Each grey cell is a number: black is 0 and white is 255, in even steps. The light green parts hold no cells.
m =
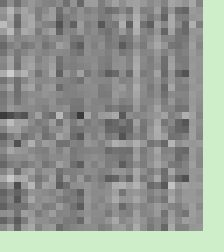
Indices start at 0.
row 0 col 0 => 111
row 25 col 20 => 120
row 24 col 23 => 109
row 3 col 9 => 127
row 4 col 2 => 128
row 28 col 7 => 142
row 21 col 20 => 122
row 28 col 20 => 148
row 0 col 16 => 161
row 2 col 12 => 138
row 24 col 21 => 123
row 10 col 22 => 162
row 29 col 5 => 145
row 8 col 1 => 163
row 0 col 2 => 111
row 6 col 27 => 159
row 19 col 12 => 144
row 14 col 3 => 135
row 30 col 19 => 158
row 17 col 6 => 130
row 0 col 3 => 139
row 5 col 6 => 127
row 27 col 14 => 139
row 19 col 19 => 133
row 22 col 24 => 140
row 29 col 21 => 140
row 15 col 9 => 144
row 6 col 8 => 158
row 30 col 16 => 144
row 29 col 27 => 157
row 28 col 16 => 170
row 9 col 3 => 154
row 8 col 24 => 158
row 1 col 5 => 126
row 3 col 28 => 125
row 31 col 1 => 123
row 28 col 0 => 111
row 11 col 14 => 135
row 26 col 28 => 154
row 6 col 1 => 128

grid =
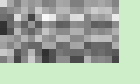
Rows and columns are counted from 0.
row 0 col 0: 219
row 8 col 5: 135
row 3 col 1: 104
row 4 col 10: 176
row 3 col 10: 142
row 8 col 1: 162
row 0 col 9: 163
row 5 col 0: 168
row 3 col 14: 102
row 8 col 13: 131
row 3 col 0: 51
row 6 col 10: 164
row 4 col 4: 102
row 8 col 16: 70
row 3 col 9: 99
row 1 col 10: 152
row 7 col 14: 110
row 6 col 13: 105
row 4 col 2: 183
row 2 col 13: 166
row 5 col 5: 195
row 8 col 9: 140
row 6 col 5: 103
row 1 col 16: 155
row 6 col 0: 159
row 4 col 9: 138
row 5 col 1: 160
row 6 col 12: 89
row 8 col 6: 57
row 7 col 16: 89
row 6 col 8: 106
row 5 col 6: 150
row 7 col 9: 111
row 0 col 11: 127
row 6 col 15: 99
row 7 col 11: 107

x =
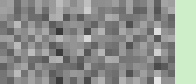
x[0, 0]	154
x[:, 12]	[190, 204, 132, 123, 79, 213, 123, 87, 130, 163, 120, 75]
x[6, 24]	108
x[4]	[120, 99, 150, 139, 170, 142, 168, 113, 57, 132, 116, 151, 79, 149, 179, 115, 106, 168, 143, 161, 146, 104, 221, 148, 137]
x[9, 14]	110
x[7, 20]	151
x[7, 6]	172
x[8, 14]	124
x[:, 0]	[154, 161, 149, 113, 120, 157, 113, 125, 151, 97, 117, 118]
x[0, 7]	154
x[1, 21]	150
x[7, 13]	141
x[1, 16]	120
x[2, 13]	137
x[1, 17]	111
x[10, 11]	148
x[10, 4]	159
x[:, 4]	[125, 107, 109, 155, 170, 116, 155, 188, 111, 104, 159, 162]
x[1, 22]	85
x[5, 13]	144
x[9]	[97, 123, 150, 164, 104, 148, 130, 124, 110, 114, 108, 87, 163, 117, 110, 125, 121, 140, 124, 145, 140, 124, 75, 90, 120]
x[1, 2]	101
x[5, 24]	168
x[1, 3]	129
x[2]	[149, 130, 109, 142, 109, 110, 91, 171, 177, 87, 131, 93, 132, 137, 124, 172, 164, 119, 117, 121, 130, 152, 103, 132, 100]
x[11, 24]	145
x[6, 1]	141
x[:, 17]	[126, 111, 119, 150, 168, 129, 150, 153, 117, 140, 149, 177]
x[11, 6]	162
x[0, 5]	161
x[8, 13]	137

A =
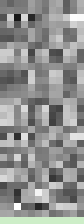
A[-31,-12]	120
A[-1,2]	141
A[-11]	[190, 194, 158, 193, 110, 153, 188, 110, 86, 179, 173, 96]
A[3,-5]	161
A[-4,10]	85
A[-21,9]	95
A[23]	[103, 96, 134, 96, 179, 149, 113, 166, 197, 100, 88, 179]
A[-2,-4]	211
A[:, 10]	[133, 128, 252, 208, 118, 110, 192, 182, 154, 127, 104, 87, 119, 129, 171, 176, 190, 209, 126, 226, 173, 127, 86, 88, 168, 170, 101, 85, 73, 202, 159]
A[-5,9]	109
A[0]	[120, 100, 118, 120, 159, 139, 122, 160, 170, 94, 133, 176]
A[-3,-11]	120
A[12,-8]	166
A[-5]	[74, 109, 109, 104, 176, 115, 139, 206, 193, 109, 101, 189]
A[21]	[106, 116, 125, 135, 162, 119, 123, 159, 156, 123, 127, 155]
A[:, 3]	[120, 126, 215, 163, 122, 104, 156, 204, 186, 153, 82, 93, 135, 140, 128, 217, 184, 169, 131, 225, 193, 135, 106, 96, 160, 178, 104, 166, 171, 91, 148]
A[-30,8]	157
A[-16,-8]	88
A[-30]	[127, 131, 126, 126, 154, 138, 115, 165, 157, 98, 128, 169]
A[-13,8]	162
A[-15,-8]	99
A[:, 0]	[120, 127, 82, 123, 102, 86, 134, 204, 199, 127, 104, 84, 100, 128, 163, 205, 187, 212, 105, 79, 190, 106, 174, 103, 181, 216, 74, 103, 125, 151, 165]
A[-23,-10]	150
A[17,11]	90
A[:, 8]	[170, 157, 177, 156, 168, 201, 175, 73, 92, 145, 195, 184, 163, 164, 150, 68, 91, 95, 162, 141, 86, 156, 133, 197, 108, 75, 193, 108, 107, 211, 124]
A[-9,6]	125
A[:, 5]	[139, 138, 102, 129, 132, 131, 97, 169, 152, 123, 117, 137, 124, 141, 85, 147, 157, 130, 120, 145, 153, 119, 124, 149, 141, 139, 115, 244, 185, 39, 148]
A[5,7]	177
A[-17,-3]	178
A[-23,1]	184
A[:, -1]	[176, 169, 250, 195, 187, 199, 175, 99, 101, 154, 190, 198, 163, 155, 121, 90, 119, 90, 159, 224, 96, 155, 123, 179, 105, 83, 189, 116, 138, 151, 114]
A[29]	[151, 144, 254, 91, 99, 39, 71, 169, 211, 204, 202, 151]
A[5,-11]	83

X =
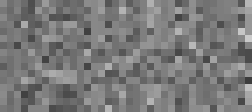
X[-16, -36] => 138
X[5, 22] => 136
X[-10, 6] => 128
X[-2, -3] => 128
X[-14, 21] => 162
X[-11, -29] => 151
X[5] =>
[135, 119, 127, 113, 75, 111, 158, 151, 140, 110, 118, 116, 127, 136, 157, 82, 114, 136, 87, 102, 127, 147, 136, 127, 144, 113, 118, 134, 97, 127, 115, 137, 125, 128, 136, 202]
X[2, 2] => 108
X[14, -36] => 134
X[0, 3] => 107
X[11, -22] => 106
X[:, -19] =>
[136, 179, 135, 123, 142, 136, 118, 86, 136, 139, 135, 91, 136, 167, 140, 132]
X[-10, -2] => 80
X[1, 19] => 97
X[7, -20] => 114
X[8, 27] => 94
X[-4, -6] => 115
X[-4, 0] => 135
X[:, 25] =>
[85, 162, 68, 139, 179, 113, 97, 72, 165, 149, 113, 132, 113, 113, 80, 95]
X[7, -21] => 119
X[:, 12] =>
[140, 101, 132, 100, 65, 127, 86, 169, 133, 69, 133, 136, 85, 129, 153, 101]
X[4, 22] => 140
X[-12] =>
[107, 118, 125, 113, 102, 133, 112, 138, 107, 135, 118, 135, 65, 136, 135, 137, 132, 142, 132, 91, 127, 95, 140, 127, 135, 179, 142, 125, 92, 130, 115, 131, 118, 132, 198, 150]
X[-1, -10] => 108
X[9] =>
[93, 112, 124, 105, 126, 154, 122, 119, 95, 136, 109, 126, 69, 134, 135, 175, 114, 139, 138, 88, 127, 90, 136, 127, 140, 149, 137, 140, 113, 150, 101, 131, 130, 152, 170, 126]
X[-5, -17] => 134
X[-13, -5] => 78
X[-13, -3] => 122
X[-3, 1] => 109
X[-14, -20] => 114
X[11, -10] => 135
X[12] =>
[135, 130, 100, 113, 84, 79, 128, 112, 101, 84, 109, 116, 85, 149, 135, 112, 146, 136, 108, 116, 145, 147, 157, 137, 126, 113, 108, 140, 119, 113, 115, 125, 86, 109, 137, 191]
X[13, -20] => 117
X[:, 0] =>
[138, 119, 136, 119, 107, 135, 103, 132, 119, 93, 119, 115, 135, 139, 134, 119]

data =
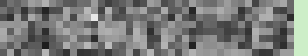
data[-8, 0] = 78
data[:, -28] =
[95, 68, 99, 172, 170, 143, 98, 89]
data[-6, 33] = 97
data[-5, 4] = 74
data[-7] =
[114, 85, 108, 52, 106, 79, 36, 76, 79, 166, 127, 129, 184, 147, 68, 176, 98, 70, 150, 136, 165, 97, 93, 170, 92, 95, 133, 39, 167, 149, 151, 172, 152, 143, 52, 89, 135, 147, 173, 75, 66, 103]
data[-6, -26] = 79
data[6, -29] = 137
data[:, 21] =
[158, 97, 120, 77, 47, 68, 76, 179]
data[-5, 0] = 150
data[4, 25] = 133
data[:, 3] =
[121, 52, 74, 154, 125, 120, 70, 126]
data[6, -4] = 156
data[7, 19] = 69
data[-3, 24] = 155
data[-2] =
[128, 93, 132, 70, 91, 91, 29, 90, 100, 172, 131, 141, 183, 137, 98, 187, 108, 95, 141, 153, 169, 76, 102, 179, 99, 115, 134, 34, 155, 141, 142, 151, 131, 139, 61, 76, 153, 145, 156, 73, 47, 113]
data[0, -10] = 156
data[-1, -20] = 93
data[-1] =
[93, 164, 62, 126, 106, 97, 181, 97, 81, 51, 134, 52, 55, 64, 89, 60, 93, 101, 156, 69, 131, 179, 93, 115, 151, 81, 145, 177, 155, 150, 155, 136, 155, 165, 159, 149, 77, 54, 56, 110, 157, 157]
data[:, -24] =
[116, 150, 102, 96, 84, 131, 141, 156]
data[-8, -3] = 152
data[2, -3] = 130
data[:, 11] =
[110, 129, 159, 131, 146, 103, 141, 52]
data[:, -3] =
[152, 75, 130, 101, 94, 66, 73, 110]
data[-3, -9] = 122
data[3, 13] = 75
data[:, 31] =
[133, 172, 149, 73, 90, 89, 151, 136]
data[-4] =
[171, 96, 158, 125, 70, 107, 46, 118, 147, 170, 139, 146, 164, 121, 170, 175, 164, 159, 84, 177, 138, 47, 111, 159, 135, 133, 100, 61, 76, 85, 87, 90, 64, 69, 88, 52, 176, 153, 150, 94, 46, 104]
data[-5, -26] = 148
